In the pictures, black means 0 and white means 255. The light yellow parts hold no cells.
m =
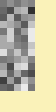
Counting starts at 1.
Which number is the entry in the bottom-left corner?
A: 104
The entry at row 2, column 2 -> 77
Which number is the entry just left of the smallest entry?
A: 184
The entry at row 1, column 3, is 120
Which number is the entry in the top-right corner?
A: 132
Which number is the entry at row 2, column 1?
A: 104
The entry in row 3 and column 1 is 91
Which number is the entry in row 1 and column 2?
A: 144
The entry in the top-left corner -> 120
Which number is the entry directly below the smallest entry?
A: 156
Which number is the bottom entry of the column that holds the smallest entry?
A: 120
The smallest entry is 49
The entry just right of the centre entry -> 120
